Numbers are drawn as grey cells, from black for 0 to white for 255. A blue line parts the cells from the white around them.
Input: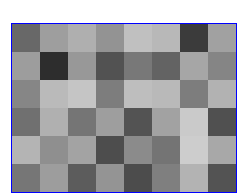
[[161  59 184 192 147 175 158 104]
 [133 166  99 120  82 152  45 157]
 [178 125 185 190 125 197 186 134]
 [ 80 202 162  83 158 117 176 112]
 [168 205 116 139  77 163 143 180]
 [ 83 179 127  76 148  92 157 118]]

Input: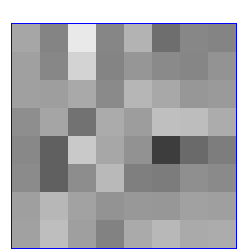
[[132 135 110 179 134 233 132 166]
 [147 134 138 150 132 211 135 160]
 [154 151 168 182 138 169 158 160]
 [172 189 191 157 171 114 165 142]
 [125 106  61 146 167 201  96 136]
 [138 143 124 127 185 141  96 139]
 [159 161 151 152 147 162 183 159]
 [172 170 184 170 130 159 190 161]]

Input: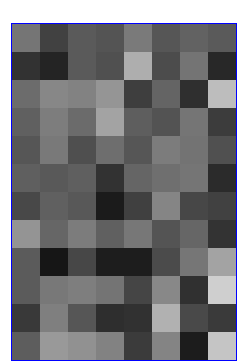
[[ 90  98  86 122  84  90  65 117]
 [ 40 116  76 174  80  90  36  50]
 [189  47 100  62 149 130 135 108]
 [ 60 117  83  94 163 107 125  96]
 [ 80 115 124  86 110  79 121  86]
 [ 43 117 111 101  50  95  89  95]
 [ 65  71 133  64  27  88  96  72]
 [ 51 102  84 119  96 124 102 148]
 [163 118  75  29  29  71  22  91]
 [207  48 136  69 116 126 120  91]
 [ 58  73 177  49  46  86 127  57]
 [197  28 132  59 130 145 153  93]]

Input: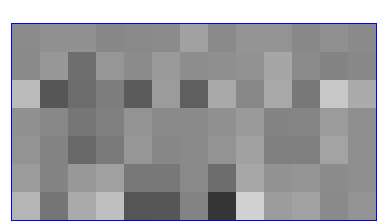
[[138 144 136 147 148 138 161 139 137 135 145 145 139]
 [136 132 139 166 146 143 141 154 140 150 110 151 138]
 [171 200 120 168 136 169  95 155  91 125 108  86 187]
 [142 155 133 132 154 145 138 138 147 128 118 136 145]
 [142 163 128 128 161 147 138 135 150 121 105 132 147]
 [143 140 149 146 167 109 137 120 120 160 152 132 156]
 [148 138 162 156 209  53 131  86  85 192 170 117 181]]

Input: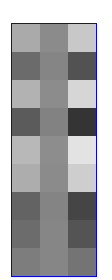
[[200 139 170]
 [ 82 133 107]
 [214 140 178]
 [ 52 130  91]
 [227 141 184]
 [206 139 173]
 [ 69 132  99]
 [ 84 134 108]
 [116 134 125]]

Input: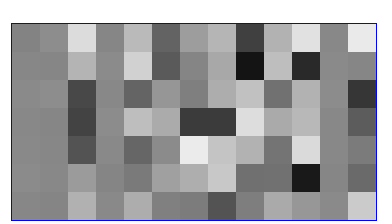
[[234 136 225 178  64 181 157  99 186 134 220 141 131]
 [134 138  41 190  20 168 133  90 209 139 180 134 135]
 [ 54 140 178 113 193 173 127 150 100 136  72 141 138]
 [ 92 136 184 170 221  59  59 171 190 140  67 134 136]
 [123 136 218 116 178 196 235 139 102 137  83 135 137]
 [106 134  25 113 112 200 174 160 122 133 155 136 139]
 [203 138 151 170 126  83 124 128 173 137 177 133 135]]

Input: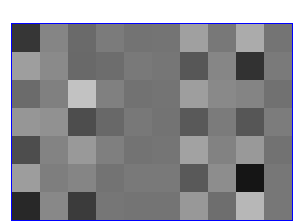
[[116 171 120 160 116 115 123 106 133  54]
 [122  50 134  87 118 121 109 105 138 158]
 [113 132 137 158 116 114 128 194 128 107]
 [124  86 123  89 115 120 104  77 145 150]
 [114 153 130 162 117 115 127 153 131  77]
 [119  21 141  89 121 121 115 133 126 157]
 [119 183 110 152 116 116 118  59 136  40]]
